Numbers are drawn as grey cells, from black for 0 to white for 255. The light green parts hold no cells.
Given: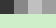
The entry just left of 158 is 192
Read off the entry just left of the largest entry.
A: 136
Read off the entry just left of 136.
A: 53

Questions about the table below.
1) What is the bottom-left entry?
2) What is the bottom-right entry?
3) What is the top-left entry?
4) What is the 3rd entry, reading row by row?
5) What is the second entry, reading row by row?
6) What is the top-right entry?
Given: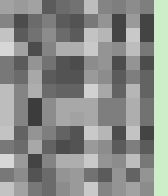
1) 195
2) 140
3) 162
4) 162
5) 154
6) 126

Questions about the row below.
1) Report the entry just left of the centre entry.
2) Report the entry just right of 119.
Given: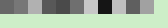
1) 74
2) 177

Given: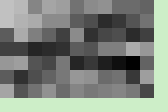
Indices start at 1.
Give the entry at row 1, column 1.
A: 193
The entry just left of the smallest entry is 15
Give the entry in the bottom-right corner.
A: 71
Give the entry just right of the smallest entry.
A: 99
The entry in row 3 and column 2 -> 171
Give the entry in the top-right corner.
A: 99
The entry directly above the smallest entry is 171
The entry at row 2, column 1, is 193
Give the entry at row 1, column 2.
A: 185
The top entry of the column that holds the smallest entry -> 107
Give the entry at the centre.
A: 92
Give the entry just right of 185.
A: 133
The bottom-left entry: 165
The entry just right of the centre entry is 84
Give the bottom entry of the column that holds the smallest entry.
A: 120
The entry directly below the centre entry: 37
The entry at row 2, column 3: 171
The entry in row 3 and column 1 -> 92

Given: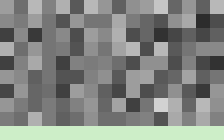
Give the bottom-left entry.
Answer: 123
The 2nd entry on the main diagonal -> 123
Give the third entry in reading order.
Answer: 184
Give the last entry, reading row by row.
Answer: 129
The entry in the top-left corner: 157
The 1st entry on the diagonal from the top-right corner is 184
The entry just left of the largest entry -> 117
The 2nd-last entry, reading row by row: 169
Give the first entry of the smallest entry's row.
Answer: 137
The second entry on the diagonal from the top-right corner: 44
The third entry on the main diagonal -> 57
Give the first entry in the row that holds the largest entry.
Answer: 150
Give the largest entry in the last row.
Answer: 176
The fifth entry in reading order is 176
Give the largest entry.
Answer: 210
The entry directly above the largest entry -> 96
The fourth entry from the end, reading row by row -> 169
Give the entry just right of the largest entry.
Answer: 176
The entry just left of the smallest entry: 169
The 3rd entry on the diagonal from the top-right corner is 96
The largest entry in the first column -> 176
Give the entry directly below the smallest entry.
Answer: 70
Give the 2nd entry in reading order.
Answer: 110
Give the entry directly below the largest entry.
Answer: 83

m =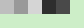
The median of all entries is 153
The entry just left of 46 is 213

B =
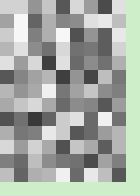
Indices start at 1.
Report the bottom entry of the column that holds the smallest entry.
175
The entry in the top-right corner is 224
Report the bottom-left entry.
190
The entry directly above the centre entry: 63
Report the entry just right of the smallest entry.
100
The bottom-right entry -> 87
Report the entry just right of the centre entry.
162
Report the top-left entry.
210
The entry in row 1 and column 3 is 148
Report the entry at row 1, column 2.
210
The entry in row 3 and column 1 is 204
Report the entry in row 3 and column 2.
247
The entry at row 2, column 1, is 162
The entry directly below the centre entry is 106
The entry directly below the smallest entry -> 127
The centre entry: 119
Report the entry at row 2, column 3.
100

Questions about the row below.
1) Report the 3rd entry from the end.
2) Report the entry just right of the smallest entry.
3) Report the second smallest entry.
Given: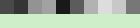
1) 221
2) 92
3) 53
